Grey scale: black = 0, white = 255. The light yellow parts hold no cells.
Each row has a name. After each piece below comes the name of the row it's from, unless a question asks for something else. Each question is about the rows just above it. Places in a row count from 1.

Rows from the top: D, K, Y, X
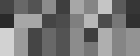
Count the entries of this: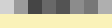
8
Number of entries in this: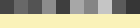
10
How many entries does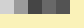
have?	5
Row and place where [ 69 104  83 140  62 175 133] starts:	Y, 3
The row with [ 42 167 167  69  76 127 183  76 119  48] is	K

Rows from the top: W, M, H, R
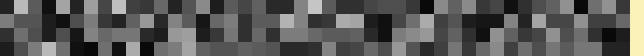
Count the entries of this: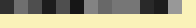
13
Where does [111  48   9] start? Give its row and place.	H, 42
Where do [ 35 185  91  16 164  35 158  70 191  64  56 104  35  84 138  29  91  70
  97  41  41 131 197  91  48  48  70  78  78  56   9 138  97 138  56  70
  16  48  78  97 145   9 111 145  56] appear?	W
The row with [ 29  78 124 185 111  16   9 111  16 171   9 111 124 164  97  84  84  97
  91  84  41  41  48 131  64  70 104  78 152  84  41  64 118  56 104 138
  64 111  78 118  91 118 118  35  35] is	R
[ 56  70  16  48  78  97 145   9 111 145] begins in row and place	W, 35

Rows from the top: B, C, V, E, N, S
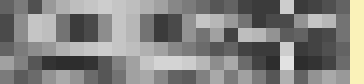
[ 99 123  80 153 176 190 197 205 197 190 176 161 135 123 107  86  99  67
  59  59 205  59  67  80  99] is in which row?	B
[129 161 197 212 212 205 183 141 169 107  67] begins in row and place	N, 9

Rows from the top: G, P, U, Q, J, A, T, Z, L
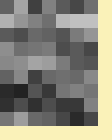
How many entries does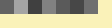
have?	7
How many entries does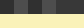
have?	6
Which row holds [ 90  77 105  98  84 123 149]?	U
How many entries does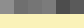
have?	6
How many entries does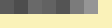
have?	7

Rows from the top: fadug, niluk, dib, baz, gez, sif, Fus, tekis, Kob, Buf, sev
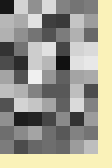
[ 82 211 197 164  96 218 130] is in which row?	tekis
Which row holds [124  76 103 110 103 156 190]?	sev

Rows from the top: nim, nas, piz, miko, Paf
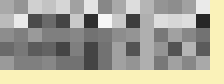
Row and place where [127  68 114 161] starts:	miko, 6
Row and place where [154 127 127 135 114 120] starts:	piz, 3

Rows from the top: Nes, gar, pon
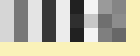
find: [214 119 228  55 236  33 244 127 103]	pon

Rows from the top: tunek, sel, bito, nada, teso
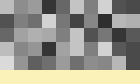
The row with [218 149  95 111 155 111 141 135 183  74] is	teso
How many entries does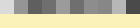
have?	10

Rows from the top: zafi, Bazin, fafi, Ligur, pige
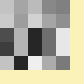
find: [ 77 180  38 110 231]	fafi
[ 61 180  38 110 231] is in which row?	Ligur

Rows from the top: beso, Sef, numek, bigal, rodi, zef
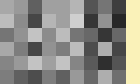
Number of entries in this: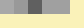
5
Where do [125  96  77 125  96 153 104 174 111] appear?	zef
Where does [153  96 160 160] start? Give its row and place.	beso, 2
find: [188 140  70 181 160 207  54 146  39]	Sef

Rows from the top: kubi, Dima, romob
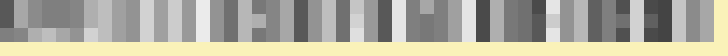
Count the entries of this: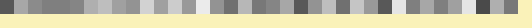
37
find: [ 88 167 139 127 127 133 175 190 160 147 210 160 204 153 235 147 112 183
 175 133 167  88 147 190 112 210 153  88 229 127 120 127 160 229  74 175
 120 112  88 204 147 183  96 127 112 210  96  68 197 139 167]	Dima
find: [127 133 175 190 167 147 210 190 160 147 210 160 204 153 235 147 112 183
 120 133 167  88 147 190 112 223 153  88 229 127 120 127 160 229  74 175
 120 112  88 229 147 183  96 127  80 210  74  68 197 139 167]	romob
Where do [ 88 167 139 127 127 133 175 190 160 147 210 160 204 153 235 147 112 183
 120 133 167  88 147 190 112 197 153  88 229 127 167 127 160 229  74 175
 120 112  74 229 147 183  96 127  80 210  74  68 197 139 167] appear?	kubi

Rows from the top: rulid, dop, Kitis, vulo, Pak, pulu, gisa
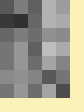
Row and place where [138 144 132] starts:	pulu, 1
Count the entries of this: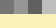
4
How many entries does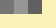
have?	3
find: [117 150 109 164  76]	gisa
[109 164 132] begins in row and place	Pak, 3
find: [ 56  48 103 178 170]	dop

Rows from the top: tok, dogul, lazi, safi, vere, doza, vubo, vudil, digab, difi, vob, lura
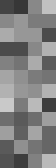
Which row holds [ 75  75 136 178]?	safi
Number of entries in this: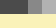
4
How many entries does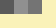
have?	3
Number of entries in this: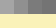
4
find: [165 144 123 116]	doza
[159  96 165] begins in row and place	difi, 1

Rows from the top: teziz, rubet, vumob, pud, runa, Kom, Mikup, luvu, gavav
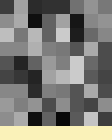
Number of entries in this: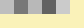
5
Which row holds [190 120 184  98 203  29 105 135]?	vumob
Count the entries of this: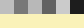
6
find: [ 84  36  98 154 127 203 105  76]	runa
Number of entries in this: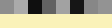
8
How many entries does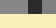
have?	4
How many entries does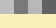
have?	4

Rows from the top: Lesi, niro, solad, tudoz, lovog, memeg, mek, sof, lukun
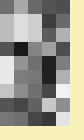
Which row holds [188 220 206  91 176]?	solad
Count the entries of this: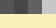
4
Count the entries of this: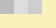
3
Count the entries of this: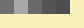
5
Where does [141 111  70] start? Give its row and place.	mek, 2

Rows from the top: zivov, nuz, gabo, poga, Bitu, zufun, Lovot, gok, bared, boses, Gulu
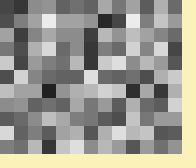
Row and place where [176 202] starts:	zufun, 12
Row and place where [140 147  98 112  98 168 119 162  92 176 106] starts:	zivov, 3
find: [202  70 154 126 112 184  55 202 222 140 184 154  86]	Bitu
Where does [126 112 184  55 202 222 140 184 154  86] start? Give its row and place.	Bitu, 4
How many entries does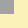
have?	1

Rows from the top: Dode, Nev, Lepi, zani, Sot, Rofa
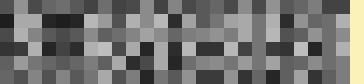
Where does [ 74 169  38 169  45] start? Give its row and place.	zani, 9
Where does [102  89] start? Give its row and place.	Sot, 4
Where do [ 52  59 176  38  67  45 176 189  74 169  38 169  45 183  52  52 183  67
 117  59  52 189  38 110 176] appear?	zani
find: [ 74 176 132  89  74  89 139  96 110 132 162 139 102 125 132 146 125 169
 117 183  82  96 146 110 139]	Lepi

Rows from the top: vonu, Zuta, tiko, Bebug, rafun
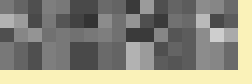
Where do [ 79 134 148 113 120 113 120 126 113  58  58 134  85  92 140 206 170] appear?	tiko
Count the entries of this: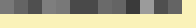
13
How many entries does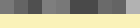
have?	10
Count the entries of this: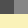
2
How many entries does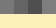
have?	4

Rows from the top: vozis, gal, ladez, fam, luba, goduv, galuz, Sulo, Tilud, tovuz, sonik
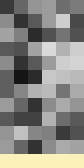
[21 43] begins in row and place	goduv, 2
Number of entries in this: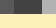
4

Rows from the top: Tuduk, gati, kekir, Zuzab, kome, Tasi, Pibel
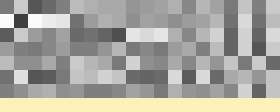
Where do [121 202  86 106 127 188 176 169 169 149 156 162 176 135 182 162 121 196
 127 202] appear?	Tuduk
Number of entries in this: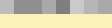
8
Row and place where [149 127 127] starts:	Pibel, 6
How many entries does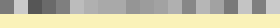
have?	20
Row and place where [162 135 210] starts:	Pibel, 16
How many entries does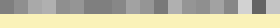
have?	20
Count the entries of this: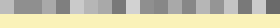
20

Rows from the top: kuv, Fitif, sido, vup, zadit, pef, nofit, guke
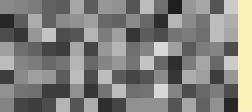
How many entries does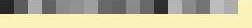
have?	17
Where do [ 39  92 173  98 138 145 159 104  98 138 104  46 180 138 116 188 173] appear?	Fitif
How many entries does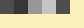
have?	5
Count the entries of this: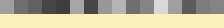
16

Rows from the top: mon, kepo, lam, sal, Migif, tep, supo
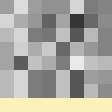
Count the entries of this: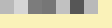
7
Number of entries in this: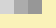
3

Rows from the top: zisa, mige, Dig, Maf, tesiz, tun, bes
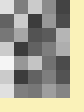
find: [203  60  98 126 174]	Maf
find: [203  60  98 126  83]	tun
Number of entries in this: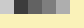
5
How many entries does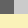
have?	2

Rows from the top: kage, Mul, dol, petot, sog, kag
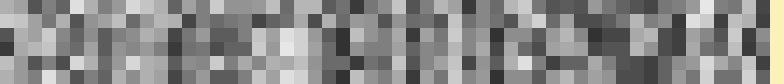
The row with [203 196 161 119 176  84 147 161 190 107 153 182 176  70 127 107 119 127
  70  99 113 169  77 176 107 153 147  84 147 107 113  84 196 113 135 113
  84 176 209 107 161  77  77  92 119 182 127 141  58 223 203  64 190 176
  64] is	Mul
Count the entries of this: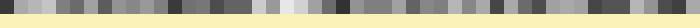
50
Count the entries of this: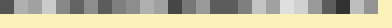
27
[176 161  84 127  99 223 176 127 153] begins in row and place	kage, 1

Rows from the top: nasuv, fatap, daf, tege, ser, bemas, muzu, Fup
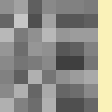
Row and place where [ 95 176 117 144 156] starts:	bemas, 2
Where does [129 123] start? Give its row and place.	nasuv, 6
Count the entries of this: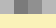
4
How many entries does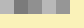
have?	5

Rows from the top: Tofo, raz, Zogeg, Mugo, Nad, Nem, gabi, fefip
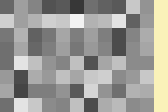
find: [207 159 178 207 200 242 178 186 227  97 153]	raz
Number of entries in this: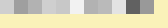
11

